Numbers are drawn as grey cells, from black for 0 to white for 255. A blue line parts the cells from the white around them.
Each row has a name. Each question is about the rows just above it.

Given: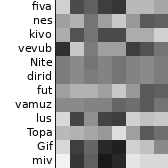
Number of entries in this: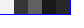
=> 5
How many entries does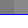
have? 2
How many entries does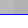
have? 2
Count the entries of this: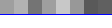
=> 8
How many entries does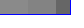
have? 5

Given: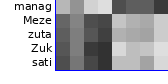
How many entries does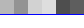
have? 6
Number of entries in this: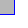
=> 1
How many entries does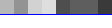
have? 8

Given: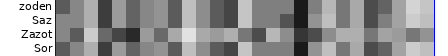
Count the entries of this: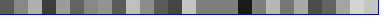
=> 27
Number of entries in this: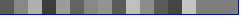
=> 17

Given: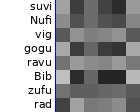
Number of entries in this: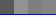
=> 4
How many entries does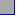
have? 1
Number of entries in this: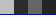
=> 4
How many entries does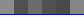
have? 6
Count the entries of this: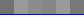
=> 6
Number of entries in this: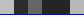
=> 6
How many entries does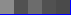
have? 5

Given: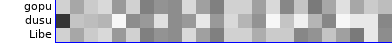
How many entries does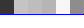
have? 6
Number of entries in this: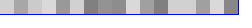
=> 17
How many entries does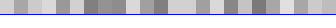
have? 24
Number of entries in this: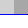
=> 2
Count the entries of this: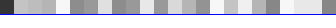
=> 24
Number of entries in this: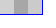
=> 3

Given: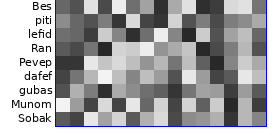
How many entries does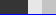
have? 4
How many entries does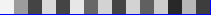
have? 15

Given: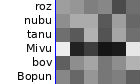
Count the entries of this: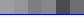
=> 6
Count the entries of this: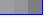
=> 3
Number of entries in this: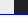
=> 2

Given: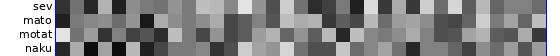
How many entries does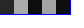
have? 5
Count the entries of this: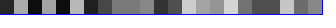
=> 23

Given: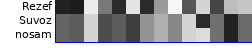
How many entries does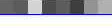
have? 8
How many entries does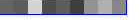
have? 9
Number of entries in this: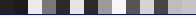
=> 14
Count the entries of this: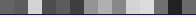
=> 14
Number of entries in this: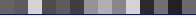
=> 14
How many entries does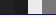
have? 4
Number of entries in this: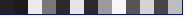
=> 13

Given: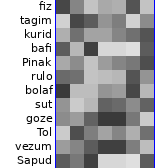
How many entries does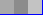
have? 3
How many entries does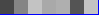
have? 7
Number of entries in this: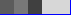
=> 5
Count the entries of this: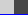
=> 2
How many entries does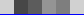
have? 6

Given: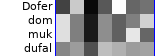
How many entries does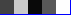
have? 5
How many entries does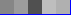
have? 5
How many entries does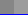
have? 2
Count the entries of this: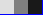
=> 3
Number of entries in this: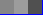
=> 3

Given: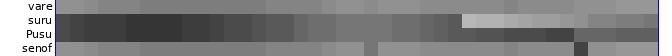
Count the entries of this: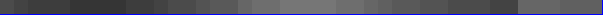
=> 43
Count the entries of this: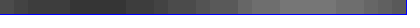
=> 29
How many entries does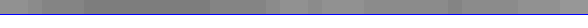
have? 42
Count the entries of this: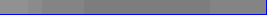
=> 19

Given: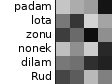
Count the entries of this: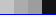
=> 4
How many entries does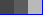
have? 3
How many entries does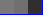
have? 3
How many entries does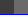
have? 2
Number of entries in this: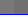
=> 2

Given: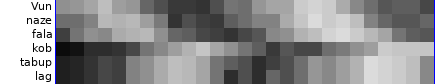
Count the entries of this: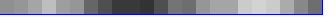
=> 23
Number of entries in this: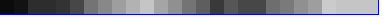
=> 27
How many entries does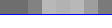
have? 8
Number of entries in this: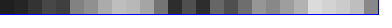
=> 27
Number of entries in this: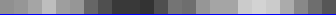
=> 24
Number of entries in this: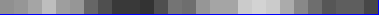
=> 27

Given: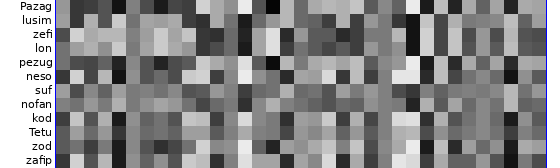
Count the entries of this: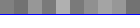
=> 10
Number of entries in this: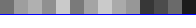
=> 14

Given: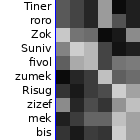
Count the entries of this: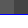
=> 2
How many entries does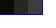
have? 3
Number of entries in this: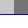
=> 2
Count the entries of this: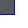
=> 1

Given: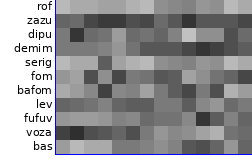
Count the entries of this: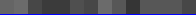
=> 14
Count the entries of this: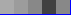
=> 5
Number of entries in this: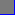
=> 1
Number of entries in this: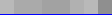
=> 8
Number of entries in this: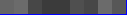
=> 9

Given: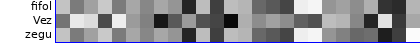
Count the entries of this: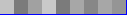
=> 9
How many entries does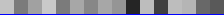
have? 16
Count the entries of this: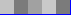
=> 5
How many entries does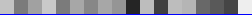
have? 18
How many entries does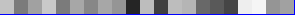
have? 21

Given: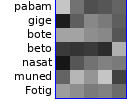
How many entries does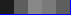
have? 5
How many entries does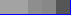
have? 5
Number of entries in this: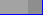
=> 3
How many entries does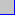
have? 1
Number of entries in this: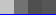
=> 4
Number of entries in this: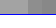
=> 4

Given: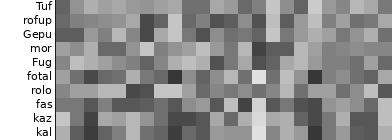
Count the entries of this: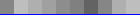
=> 10
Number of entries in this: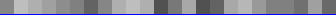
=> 24
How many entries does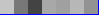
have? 7
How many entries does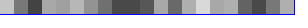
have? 21
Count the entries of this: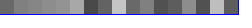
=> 17
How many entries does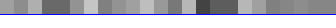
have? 24

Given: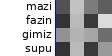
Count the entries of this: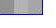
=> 3
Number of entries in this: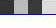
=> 4
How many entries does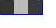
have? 3
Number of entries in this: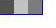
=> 3
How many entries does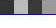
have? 4
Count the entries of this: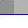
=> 2

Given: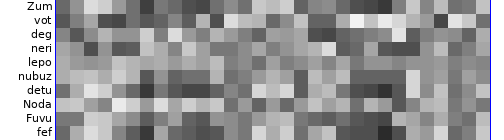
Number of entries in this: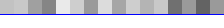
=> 16
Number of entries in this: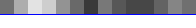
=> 14
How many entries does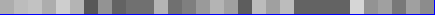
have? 31
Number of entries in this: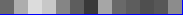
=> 13
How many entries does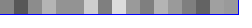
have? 17
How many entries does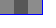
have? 3
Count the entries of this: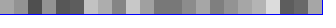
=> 23

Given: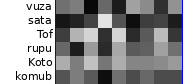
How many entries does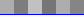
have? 6
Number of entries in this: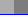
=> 2
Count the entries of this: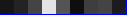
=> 9

